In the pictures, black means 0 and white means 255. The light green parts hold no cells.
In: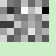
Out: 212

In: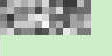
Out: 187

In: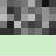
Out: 47

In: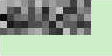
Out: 91

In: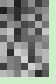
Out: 184
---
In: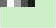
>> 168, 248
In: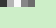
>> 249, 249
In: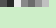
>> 137, 235
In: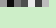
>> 78, 234
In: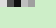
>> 16, 221
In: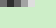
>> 98, 222
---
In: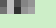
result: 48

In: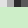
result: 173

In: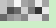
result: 221

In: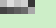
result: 94

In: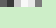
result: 248

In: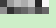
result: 129

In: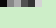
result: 81
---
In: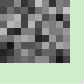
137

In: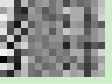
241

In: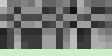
89

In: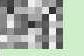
135

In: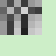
127
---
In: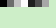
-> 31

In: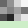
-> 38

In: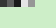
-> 26

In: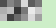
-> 146

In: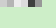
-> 220

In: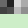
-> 77

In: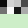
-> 249
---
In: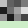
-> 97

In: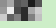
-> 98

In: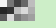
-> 65

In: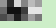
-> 132

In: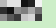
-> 18

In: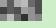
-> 187

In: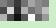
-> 165
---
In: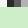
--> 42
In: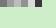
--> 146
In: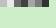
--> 165
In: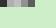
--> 191
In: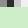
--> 45
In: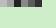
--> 136
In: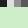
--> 223
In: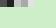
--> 198
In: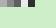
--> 95
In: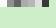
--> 183
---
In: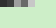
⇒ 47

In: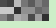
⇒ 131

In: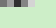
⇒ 116

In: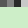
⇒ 86

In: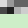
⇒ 71

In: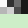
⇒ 182

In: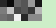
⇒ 112
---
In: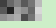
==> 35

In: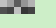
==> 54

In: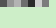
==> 42

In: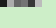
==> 27

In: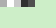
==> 48

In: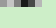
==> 25

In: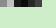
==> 11

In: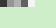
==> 54

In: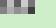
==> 63
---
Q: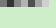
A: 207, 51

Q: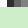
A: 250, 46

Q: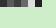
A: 222, 34

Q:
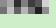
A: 209, 32

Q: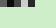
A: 204, 11

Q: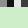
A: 230, 20

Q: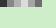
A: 219, 52
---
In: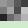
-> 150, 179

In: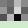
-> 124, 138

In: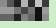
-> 139, 139

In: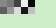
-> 136, 193

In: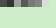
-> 76, 219

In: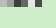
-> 188, 75

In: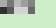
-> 170, 105

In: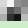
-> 216, 187

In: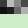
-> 58, 176

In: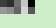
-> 61, 88
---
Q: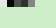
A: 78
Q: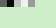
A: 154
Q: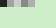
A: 163
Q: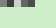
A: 101
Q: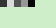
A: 82
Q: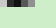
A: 87
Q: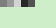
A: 126
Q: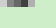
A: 133
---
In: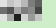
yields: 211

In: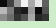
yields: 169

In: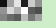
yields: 188

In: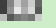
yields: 132

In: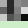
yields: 84

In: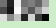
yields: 210
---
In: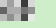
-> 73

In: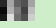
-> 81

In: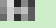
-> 149

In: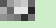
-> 49

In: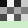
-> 87

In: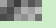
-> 176

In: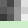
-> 155
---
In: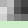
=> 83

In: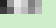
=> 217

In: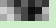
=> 99

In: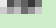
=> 191

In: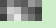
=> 193

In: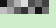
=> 94

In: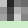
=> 178
